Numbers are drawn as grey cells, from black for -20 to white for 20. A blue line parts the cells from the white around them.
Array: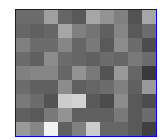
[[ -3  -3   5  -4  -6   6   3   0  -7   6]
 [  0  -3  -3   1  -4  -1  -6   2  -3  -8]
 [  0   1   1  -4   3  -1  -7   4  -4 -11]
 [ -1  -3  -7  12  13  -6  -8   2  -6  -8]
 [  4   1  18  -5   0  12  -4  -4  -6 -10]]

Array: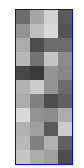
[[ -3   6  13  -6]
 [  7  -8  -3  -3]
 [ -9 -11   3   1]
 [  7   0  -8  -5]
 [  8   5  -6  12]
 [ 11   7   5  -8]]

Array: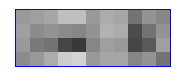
[[  4   5   6  10  10   4   7   6  -2   3   1]
 [  4  -1  -2  -9 -11   1   5   4  -9  -6   5]]

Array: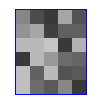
[[  1  -8 -11   6  -7]
 [  9   9  11 -11   8]
 [ 10  -5   9  -7  -6]]

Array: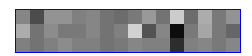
[[  1  -8   3   3   0   1  -2  -3  -1   4  -2  12  -3   7  -1   3]
 [  0  -2   0   2   0   0  -2  -1   1   0   0 -13   0   1  -1   1]]

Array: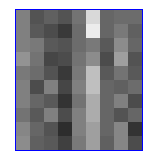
[[  0  -7  -5  -7  -2  14  -4  -3  -3]
 [  0  -1  -6  -7  -3  -1  -6   2  -4]
 [ -1  -3  -7 -11  -1  10  -6  -2  -6]
 [  0  -4  -6 -12  -2   7  -4   0  -8]
 [  1  -4  -7 -13   0   5  -4   1 -12]]

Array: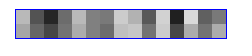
[[  9  -7 -14  -3   9   0  -1  12   8  -6  13 -15  14  -5  -1]]

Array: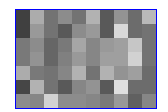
[[-10   7  -2   2  -2   8  -6   3  -3   9]
 [ -1   2  -4  -1   6   1   4   5  11  -2]
 [  7  -1  -2   1   8  -2   8   3   5  -3]
 [  2   1  13   2   2   1  -1   4  -5   1]]
